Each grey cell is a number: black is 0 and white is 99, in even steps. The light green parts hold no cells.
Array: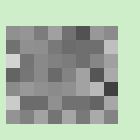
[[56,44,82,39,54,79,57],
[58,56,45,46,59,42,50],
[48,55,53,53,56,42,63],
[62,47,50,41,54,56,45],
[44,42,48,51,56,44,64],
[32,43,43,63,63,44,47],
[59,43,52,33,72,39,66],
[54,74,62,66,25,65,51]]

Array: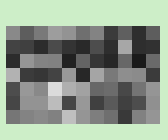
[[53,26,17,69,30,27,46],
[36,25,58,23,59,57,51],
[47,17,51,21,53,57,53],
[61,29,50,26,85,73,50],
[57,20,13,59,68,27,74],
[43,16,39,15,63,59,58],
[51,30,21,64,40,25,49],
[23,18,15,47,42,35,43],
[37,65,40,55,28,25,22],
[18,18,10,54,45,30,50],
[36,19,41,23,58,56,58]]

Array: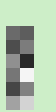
[[41,30,56,46,27,63],
[36,48,16,95,50,82]]

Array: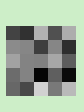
[[26,54,63,42,40],
[19,52,51,51,28],
[69,24,50,2,81],
[31,52,65,37,47],
[67,18,36,4,72]]

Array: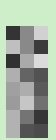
[[20,74,19,68,62,60,69,69],
[53,53,66,39,67,77,45,32],
[81,23,85,32,35,44,21,29]]

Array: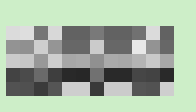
[[85,57,79,26,32],
[86,56,77,29,31],
[46,80,59,41,23],
[84,58,80,24,33],
[38,40,65,16,80],
[38,40,66,15,80],
[47,79,56,44,22],
[38,40,66,16,79],
[38,40,65,16,79],
[44,90,70,27,33],
[85,57,78,26,32],
[38,40,65,16,80]]

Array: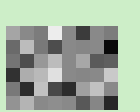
[[64,41,45,19,47,57],
[53,73,30,67,17,70],
[48,47,59,72,75,53],
[92,30,73,87,28,55],
[53,53,53,53,17,53],
[23,52,65,52,62,34],
[53,53,35,53,75,52],
[48,4,37,78,53,15]]

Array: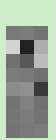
[[47,82,44,48,54,45,46,45],
[48,13,34,47,56,50,48,47],
[45,67,73,44,22,44,45,48]]

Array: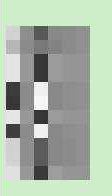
[[82,71,88,88,23,21,89,24,81,82,87],
[55,54,59,59,54,54,59,54,55,55,59],
[34,47,21,21,93,96,21,93,35,35,22],
[53,51,60,60,53,53,60,53,53,53,61],
[54,54,58,58,55,55,58,55,54,54,58],
[56,56,58,58,56,56,58,56,56,56,58]]
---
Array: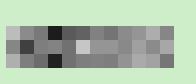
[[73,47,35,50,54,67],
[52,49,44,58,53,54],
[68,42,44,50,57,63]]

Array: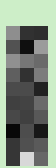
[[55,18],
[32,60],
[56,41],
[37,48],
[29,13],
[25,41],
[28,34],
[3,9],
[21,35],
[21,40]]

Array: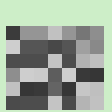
[[23,58,58,55],
[80,33,33,53],
[30,30,30,74],
[55,79,80,21],
[75,22,21,74],
[29,30,29,75]]

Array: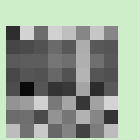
[[18,42,74,77],
[27,32,34,34],
[35,36,43,43],
[28,32,32,33],
[30,33,22,17],
[57,81,64,63],
[42,29,46,52],
[73,78,51,48]]

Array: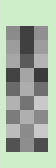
[[54,56],
[61,61],
[65,70],
[26,23],
[41,43],
[69,78],
[48,53],
[73,78],
[32,30]]

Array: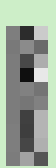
[[49,79],
[47,41],
[48,67],
[48,90],
[48,45],
[48,50],
[48,70],
[49,70],
[49,68],
[48,33]]

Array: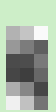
[[69,97],
[59,37],
[29,47],
[27,40],
[67,27],
[93,45]]

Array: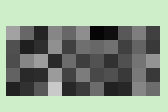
[[63,14,40,2,34,25],
[31,18,25,40,25,22],
[30,61,42,32,31,57],
[38,17,26,28,22,22],
[13,34,15,42,15,42]]
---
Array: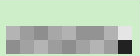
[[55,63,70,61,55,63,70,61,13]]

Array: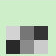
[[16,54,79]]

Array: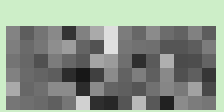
[[49,41,46,55,61,39,32,87,46,44,43,33,33,36,48],
[50,41,39,36,17,9,25,54,38,49,37,53,31,37,21],
[46,43,41,37,46,81,18,15,33,72,34,13,54,48,46]]

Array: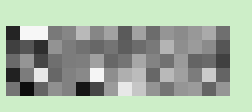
[[25,33,18,57,48,44,40,45,36,42,47,70,55,60,54,33],
[13,48,90,40,50,53,95,55,68,73,40,72,62,48,79,39]]

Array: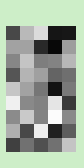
[[63,63,16,3,61],
[33,70,62,39,43],
[93,53,50,89,22],
[68,28,92,13,36]]

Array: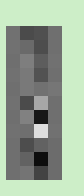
[[44,41,30,43],
[44,47,32,43],
[44,29,65,43],
[44,43,86,44],
[43,38,5,42]]
